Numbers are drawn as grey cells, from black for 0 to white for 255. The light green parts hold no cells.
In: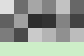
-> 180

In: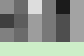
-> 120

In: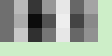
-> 231

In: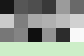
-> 147

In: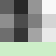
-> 53

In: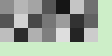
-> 222
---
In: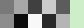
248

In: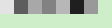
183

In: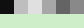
167

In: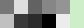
43

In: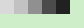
144

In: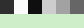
205
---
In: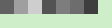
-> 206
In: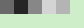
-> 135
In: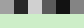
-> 208
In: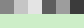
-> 228
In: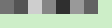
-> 206
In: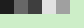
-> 62
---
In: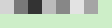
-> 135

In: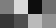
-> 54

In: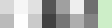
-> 160

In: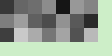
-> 21

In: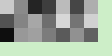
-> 187

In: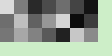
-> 110

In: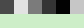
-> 2
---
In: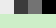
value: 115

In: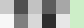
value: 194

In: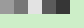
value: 227

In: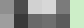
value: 209

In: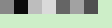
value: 189

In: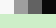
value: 98

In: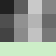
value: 201

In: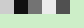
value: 115
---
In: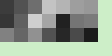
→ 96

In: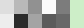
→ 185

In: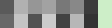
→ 177

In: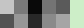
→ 122

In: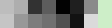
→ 174

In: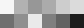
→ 178

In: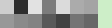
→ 45

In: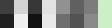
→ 212
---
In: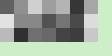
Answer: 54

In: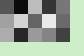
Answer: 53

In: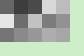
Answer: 216

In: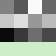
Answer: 250

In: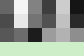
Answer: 205

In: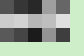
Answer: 159

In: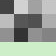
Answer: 161

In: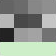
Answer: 135
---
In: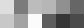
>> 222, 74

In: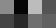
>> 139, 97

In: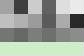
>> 163, 140

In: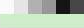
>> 250, 71

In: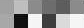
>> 161, 245

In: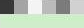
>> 56, 209
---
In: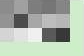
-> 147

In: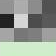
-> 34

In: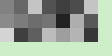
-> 138

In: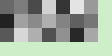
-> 34

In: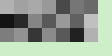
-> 19

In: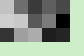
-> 207

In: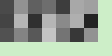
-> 68

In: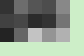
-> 65

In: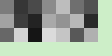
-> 162

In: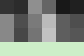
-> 136
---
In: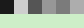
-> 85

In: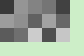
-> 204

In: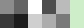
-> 207

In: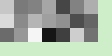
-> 245

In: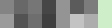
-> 110

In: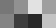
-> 40

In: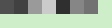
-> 154

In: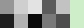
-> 10
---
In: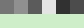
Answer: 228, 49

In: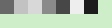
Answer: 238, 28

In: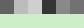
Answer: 207, 53

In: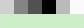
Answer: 250, 2

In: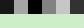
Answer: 198, 1

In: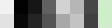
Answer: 241, 2

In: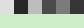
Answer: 223, 39
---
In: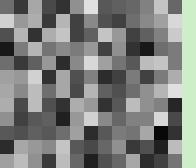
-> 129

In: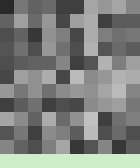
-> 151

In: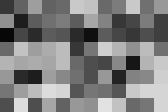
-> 201

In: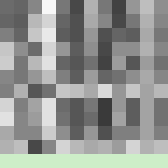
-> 150

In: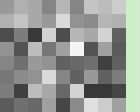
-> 196
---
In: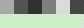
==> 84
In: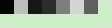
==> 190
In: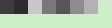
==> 44
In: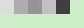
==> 173
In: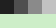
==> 79
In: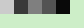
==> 57
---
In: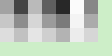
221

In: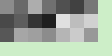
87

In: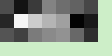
84

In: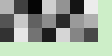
50

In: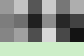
133

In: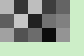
161

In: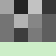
116

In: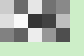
129
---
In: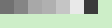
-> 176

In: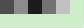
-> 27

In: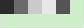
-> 202

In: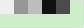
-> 189

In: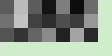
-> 46

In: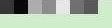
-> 140
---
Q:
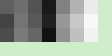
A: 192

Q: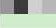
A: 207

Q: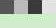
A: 58

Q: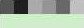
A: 105

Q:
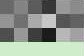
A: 183

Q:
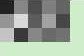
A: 106

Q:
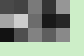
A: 94

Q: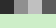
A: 192

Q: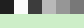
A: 150

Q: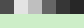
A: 54
